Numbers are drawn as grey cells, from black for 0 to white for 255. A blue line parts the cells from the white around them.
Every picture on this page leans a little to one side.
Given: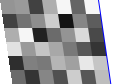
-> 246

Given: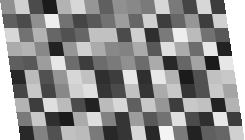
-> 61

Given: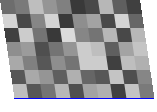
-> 64

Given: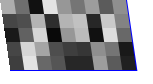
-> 143

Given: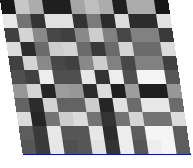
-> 23

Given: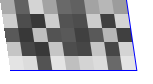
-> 156

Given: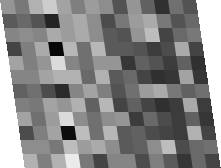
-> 83

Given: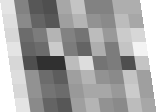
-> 174
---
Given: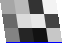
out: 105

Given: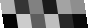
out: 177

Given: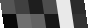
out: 85

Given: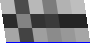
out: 43

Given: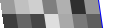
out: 155

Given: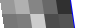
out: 153

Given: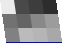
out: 114
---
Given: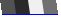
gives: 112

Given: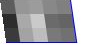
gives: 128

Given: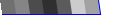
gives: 162

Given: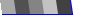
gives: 65

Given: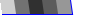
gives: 151

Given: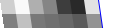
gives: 227

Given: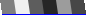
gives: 71

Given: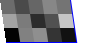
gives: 116

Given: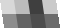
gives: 202
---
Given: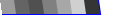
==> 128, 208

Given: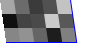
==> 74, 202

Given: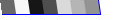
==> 78, 248

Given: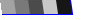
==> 75, 200

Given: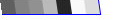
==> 186, 249

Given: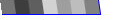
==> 210, 210
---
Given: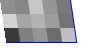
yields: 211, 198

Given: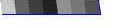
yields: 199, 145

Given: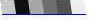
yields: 237, 201

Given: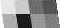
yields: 231, 203

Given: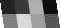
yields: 216, 175

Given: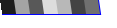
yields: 221, 184

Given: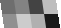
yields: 204, 190

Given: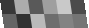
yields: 201, 186

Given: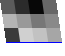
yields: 208, 194

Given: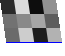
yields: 219, 205
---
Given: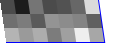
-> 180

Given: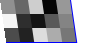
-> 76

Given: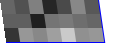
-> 53

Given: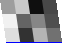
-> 222

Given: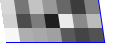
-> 247

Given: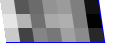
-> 202
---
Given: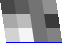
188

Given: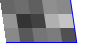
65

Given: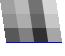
173

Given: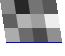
180

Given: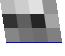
95

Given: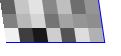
163

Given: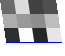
153

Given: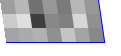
128
